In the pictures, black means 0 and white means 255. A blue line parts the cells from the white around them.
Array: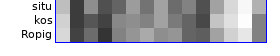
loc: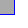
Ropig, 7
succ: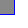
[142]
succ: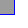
[115]
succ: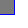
[100]

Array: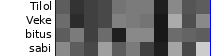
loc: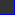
Tilol, 2
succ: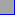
[72]
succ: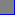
[123]
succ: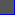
[93]
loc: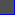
Veke, 10
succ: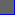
[93]
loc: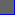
bitus, 10

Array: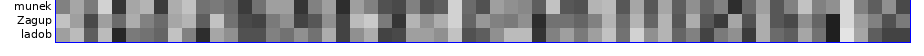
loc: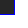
ladob, 5
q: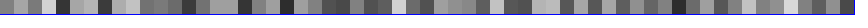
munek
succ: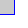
[122]
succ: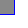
[94]
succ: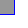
[129]

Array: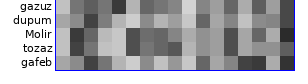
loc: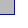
Molir, 4
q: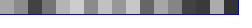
gafeb
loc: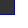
gafeb, 17
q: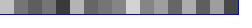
gazuz
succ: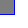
[180]
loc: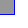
gafeb, 9
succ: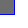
[102]

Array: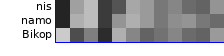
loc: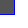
nis, 5
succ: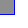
[148]
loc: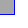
nis, 6

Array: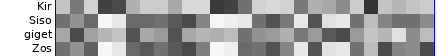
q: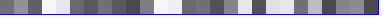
Zos
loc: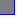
Zos, 11
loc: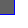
Zos, 3

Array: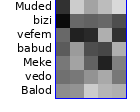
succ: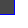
[175]
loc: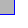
Balod, 4
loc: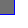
vedo, 1
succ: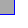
[120]
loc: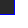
vefem, 3

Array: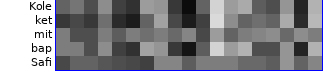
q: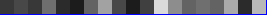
ket
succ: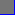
[78]
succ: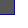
[78]
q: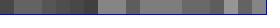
Safi
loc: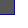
Safi, 4

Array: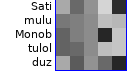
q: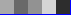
Sati
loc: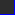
Sati, 5
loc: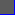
duz, 2

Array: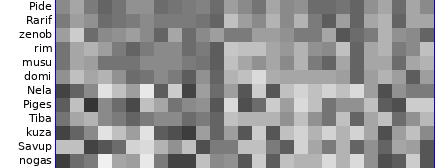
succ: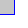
[192]
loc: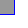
rim, 17
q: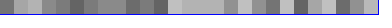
Tiba
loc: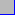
Tiba, 27
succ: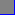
[108]
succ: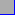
[166]
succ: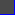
[192]

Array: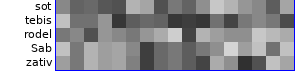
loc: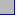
rodel, 16
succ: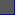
[81]
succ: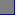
[62]

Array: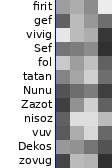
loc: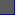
vuv, 1
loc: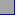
tatan, 2
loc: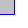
fol, 3
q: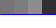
Sef
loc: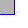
zovug, 3
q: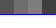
Nunu
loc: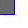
vuv, 4

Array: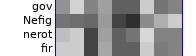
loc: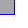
fir, 4
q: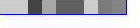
fir
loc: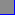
Nefig, 7
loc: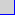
gov, 2
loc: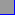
Nefig, 4
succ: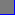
[131]

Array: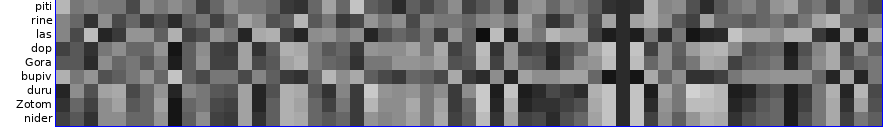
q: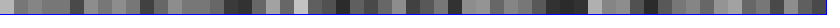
piti
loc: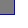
Gora, 8
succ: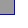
[176]
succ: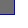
[50]

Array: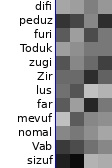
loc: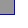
difi, 4
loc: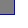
difi, 3

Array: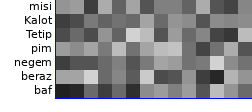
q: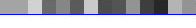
beraz
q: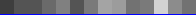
negem
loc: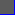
beraz, 6
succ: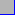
[148]
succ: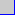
[76]
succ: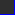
[140]

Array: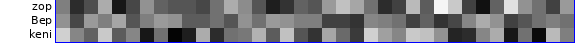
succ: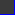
[208]
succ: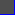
[172]
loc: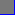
keni, 14
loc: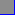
zop, 14
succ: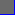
[58]

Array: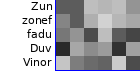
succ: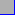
[210]
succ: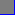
[107]
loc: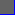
Vinor, 4
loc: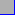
zonef, 3
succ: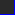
[167]
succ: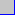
[125]
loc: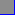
Duv, 3

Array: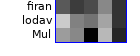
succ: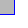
[38]
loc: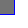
lodav, 3
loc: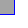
lodav, 4
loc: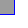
Mul, 1
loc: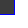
firan, 2
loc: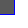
firan, 1
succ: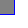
[115]

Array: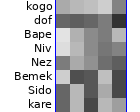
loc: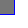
Niv, 4
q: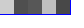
Bemek
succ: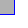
[139]
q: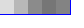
Niv
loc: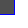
Bemek, 2
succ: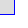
[184]

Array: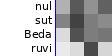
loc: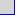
ruvi, 4
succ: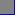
[66]
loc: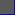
nul, 2
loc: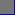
Beda, 4
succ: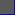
[146]
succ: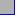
[89]

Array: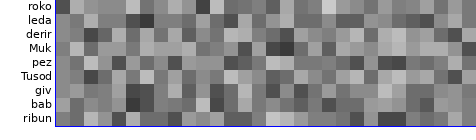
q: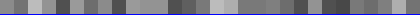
pez
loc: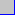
ribun, 16
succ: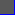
[154]
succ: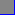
[160]
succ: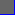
[174]

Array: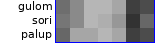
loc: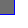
gulom, 1
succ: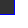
[103]
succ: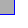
[151]

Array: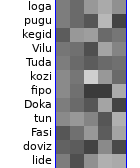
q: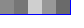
kozi
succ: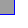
[106]
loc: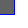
doviz, 1

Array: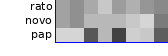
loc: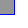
rato, 7
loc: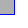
rato, 6
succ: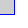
[200]
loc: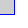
pap, 6
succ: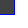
[207]

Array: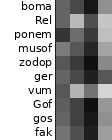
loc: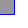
Gof, 4
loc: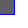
Gof, 1

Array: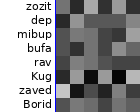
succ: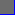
[68]
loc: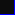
Kug, 3
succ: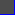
[34]
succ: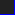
[127]
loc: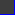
zaved, 6
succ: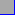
[49]

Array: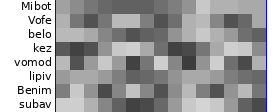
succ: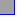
[140]
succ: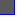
[66]
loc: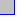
Benim, 6

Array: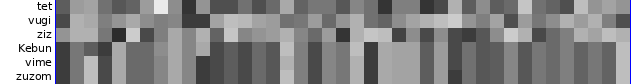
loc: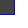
ziz, 25
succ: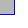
[163]

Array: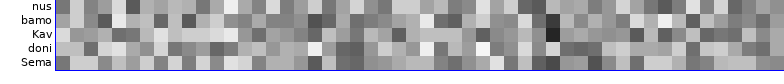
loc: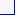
doni, 31
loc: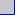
doni, 47

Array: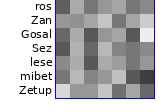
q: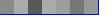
lese
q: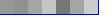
Zan
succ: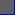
[171]
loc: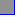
Zan, 2
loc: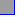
lese, 5
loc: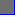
Zetup, 5

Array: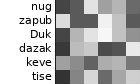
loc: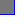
keve, 6
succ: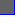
[173]
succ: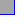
[207]
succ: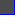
[83]
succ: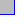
[200]
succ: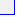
[194]

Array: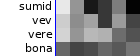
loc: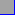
vev, 3
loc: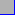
vere, 4
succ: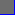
[82]
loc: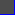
bona, 3

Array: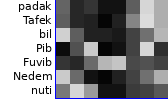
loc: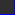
Pib, 8
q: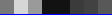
nuti
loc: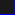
bil, 5
